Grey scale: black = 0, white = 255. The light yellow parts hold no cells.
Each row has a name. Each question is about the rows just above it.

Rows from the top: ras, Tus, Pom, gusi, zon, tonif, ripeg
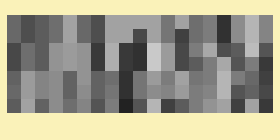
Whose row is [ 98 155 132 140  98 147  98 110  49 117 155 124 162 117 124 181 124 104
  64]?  zon
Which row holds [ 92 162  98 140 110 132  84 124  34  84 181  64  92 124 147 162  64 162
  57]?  ripeg
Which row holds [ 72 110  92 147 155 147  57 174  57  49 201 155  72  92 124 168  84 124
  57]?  gusi

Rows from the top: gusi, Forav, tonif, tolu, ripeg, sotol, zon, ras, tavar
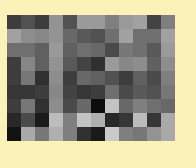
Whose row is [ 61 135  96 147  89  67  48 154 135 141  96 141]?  tolu
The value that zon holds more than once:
[104]
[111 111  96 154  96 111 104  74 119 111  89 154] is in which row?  tonif
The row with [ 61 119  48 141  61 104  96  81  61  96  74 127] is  ripeg
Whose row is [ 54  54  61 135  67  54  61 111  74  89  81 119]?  sotol

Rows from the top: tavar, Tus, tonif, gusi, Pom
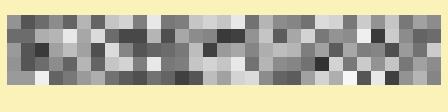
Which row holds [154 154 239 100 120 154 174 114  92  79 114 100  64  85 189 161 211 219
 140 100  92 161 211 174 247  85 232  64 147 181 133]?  Pom
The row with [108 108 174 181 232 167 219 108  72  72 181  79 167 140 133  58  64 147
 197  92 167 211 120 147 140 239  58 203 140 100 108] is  Tus

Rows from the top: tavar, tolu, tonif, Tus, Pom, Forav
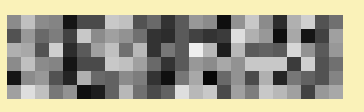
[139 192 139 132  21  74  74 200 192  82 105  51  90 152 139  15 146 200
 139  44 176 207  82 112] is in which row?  tavar
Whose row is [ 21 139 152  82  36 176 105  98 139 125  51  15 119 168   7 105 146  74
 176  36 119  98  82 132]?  Pom
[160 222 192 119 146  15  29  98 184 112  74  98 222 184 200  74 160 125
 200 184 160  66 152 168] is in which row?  Forav
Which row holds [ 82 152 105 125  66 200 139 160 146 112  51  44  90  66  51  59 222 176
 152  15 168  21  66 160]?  tolu

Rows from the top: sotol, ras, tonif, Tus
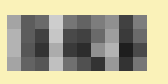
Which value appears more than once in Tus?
[51]
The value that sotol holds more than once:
[125]
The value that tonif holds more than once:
[179]

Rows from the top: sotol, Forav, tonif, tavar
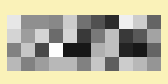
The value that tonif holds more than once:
[23]
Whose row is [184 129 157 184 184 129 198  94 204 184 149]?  tavar
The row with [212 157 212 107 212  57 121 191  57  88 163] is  Forav
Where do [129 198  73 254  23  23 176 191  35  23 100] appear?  tonif

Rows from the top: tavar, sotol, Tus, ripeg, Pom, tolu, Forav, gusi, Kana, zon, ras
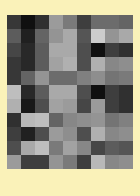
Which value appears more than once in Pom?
[108]
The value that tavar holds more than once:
[108]
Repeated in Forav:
[155]
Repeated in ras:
[62]

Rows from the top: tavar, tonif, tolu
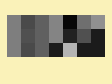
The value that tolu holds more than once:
[27]
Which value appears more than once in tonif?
[80]

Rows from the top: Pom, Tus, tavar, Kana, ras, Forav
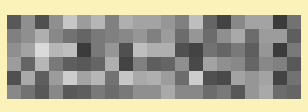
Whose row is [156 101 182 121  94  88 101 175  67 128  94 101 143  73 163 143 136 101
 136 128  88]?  Kana
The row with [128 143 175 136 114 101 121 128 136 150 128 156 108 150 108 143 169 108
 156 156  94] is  Tus

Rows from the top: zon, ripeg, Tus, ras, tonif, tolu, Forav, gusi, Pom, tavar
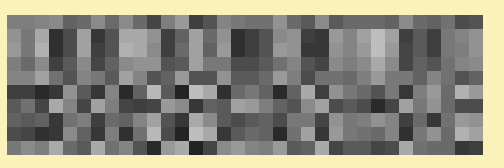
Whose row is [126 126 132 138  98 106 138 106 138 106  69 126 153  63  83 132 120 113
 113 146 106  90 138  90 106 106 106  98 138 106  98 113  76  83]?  zon
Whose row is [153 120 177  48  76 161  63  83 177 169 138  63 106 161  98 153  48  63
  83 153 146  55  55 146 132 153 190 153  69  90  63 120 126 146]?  Tus
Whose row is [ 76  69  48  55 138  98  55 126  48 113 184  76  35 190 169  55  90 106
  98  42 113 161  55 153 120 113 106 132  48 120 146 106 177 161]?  Pom
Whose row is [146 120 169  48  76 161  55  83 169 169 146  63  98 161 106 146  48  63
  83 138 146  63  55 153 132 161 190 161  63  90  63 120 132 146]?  ripeg
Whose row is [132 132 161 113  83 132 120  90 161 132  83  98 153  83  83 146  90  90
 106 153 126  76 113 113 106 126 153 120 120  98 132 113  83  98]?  tonif

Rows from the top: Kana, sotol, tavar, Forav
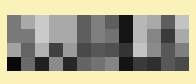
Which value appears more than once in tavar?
[87]
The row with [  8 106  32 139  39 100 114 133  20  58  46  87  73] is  Forav
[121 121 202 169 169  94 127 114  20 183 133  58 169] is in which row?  sotol

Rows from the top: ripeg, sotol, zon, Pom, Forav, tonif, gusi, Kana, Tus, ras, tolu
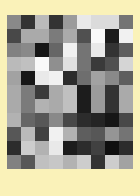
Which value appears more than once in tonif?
[170]
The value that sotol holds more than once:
[170]
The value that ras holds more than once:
[44]

